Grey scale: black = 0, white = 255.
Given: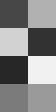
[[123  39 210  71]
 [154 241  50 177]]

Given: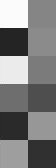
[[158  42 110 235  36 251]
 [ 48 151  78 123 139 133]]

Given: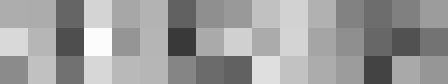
[[139 217 173]
 [193 182 172]
 [113  78 101]
 [215 252 212]
 [185 149 167]
 [182 181 179]
 [133  57  97]
 [107 170 143]
 [ 97 208 153]
 [223 171 193]
 [194 212 210]
 [172 165 177]
 [156 143 130]
 [ 67 103 109]
 [169  81 128]
 [150 115 156]]

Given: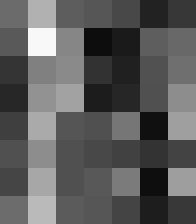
[[108  69  80  63  39  52  89 107]
 [186 167 141 170 146 128 248 177]
 [ 91  80  80  85 162 138 134  93]
 [ 86  88  72  80  28  50  13  86]
 [ 68 123  65 118  38  32  26  72]
 [ 29  14  51  16  80  81  94  34]
 [ 56 158  67 159 141 111 104  55]]

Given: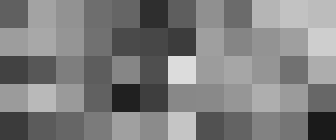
[[ 59 155  66 157  96]
 [ 91 185  87 168 163]
 [102 154 126 149 146]
 [123  97  93 113 110]
 [160  32 134  74 101]
 [139  62  79  71  46]
 [197 136 220  60  94]
 [ 81 137 156 159 144]
 [ 99 150 166 133 107]
 [130 174 149 147 181]
 [117 155 113 159 194]
 [ 26 103 173 206 188]]

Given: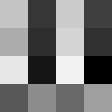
[[ 88 231 172 196]
 [141  21  45  54]
 [105 242 212 204]
 [159   0  49  64]]
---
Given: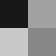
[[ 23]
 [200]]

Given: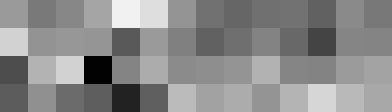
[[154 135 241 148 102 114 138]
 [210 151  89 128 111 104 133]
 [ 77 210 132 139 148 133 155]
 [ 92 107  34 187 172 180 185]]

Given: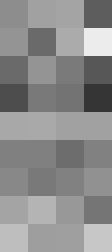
[[141 164]
 [148 171]
 [106 122]
 [ 77 115]
 [168 161]
 [128 109]
 [136 129]
 [164 152]
 [190 159]]

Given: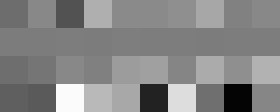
[[109  82 138 143 129]
 [124 125 126 125 125]
 [110 136 156 133 143]
 [ 95 251 168 221   4]]

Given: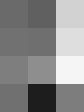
[[106 210]
 [113 222]
 [126 245]
 [112 125]]

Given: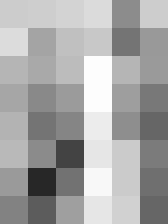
[[204 211 140]
 [220 192 116]
 [181 188 181]
 [166 155 158]
 [179 133 142]
 [185  67 203]
 [154 114 203]
 [130 159 209]]

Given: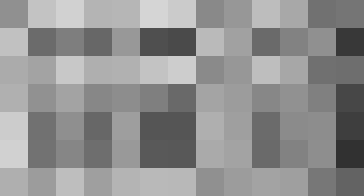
[[144 209 182 203 151 168 117]
 [193 126 152  74 161 130  56]
 [171 200 177 205 151 167 110]
 [176 163 141 105 156 145  71]
 [204 143 158  85 159 139  62]
 [209 134 153  88 163 130  49]
 [175 190 180 184 156 159  99]]

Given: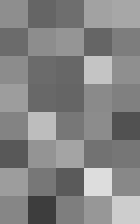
[[142 110 167]
 [107 149 125]
 [140 103 143]
 [157 101 128]
 [131 119  81]
 [ 88 164 118]
 [157  90 136]
 [134 126 205]]
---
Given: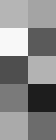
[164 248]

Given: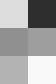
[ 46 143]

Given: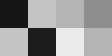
[142 234]

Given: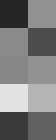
[146 138]

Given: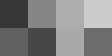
[204 169]

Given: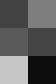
[126  90]
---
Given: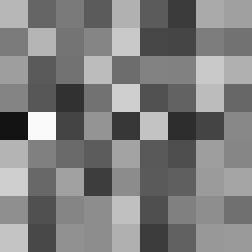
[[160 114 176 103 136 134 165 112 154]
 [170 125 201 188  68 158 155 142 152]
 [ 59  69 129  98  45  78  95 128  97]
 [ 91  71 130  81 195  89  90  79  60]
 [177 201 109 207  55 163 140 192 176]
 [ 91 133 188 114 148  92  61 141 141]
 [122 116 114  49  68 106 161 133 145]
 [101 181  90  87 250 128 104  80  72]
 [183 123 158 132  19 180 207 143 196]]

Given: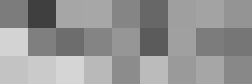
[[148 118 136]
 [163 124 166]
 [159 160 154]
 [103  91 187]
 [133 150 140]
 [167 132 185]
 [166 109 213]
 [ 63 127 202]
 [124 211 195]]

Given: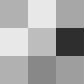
[[167  46 158]
 [232 189 136]
 [177 232 177]]

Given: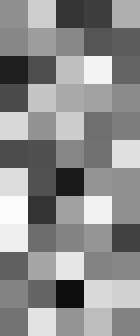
[[175  93 100 139 125 224 144 144  65 135 210 130]
 [ 62  85 244 162 111 113 148 241 149 131 218 189]
 [ 53 136 192 169 205 134  26 160 132 230  14 148]
 [206 158  77 197 146  80  81  51 109 166 101 227]
 [143 135  31  75 216  76 221 251 238  96 131 115]]

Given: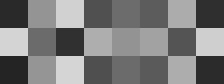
[[ 47 207  43]
 [172  84 173]
 [ 92 162  90]
 [108 147 107]
 [ 80 174  79]
 [209  48 213]
 [148 107 149]
 [ 41 212  36]]

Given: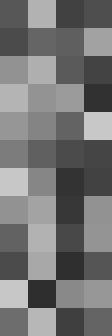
[[ 78 162  67  49 200  69  66 146 148  85 151 100]
 [ 65  95  90 155  99  75  51  55  72  47 137  63]
 [178 101 175 147 132  96 134 163 178 168  46 183]
 [ 87  75 146 180 150 124 199 146  98  75 199 109]]
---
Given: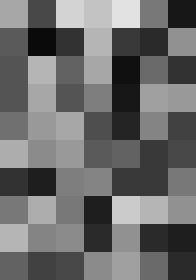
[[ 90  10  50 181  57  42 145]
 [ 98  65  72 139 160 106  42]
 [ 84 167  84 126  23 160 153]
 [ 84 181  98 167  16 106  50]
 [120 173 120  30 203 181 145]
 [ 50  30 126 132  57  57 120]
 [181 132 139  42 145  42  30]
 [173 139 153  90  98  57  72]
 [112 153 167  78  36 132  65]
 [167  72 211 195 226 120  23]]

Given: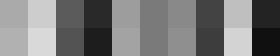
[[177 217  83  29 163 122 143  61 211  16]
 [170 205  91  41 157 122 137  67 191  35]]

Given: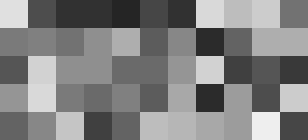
[[224  77  49  49  37  70  49 217 189 204 114]
 [122 128 114 143 174  92 135  43  99 174 174]
 [149 217 122 106 128  92 168  43 156  77 204]
 [ 85 210 143 143 106 106 149 210  64  85  57]
 [ 99 135 197  64  99 189 182 168 156 238  70]]

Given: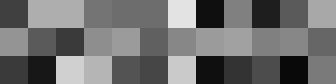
[[148  90  58 142 155  96 135 155 161 128 135 102]
 [ 64 174 174 116 109 109 227  15 128  30  90 168]
 [ 58  23 208 181  83  70 202  15  51  76   9 122]]

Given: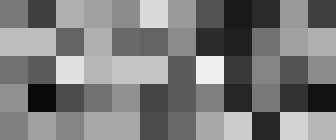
[[145  10  76 113 145  69  91 127  37 120  49  18]
 [189 189  99 176 105  99 139  43  31 113 160 176]
 [127 160 133 168 168  76 105 168 204  37 211 182]
 [120  63 176 160 139 219 153  83  25  43 153  63]
 [113  91 226 182 196 196  91 239  57 133  83 139]]

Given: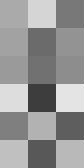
[[127 178  94]
 [170 213 120]
 [154 113 141]
 [162 107 147]
 [192  88 185]
 [221  61 228]]

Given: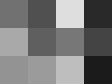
[[169  95 119  68]
 [147 155 190  27]
 [113  80 222  41]]
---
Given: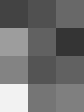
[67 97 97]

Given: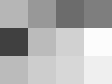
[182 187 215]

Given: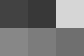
[ 66 124]

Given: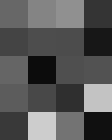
[103  77  79 195]

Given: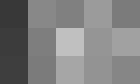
[ 56 126 166]

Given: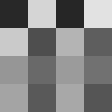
[ 40  78 155  85]

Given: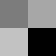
[124   1]
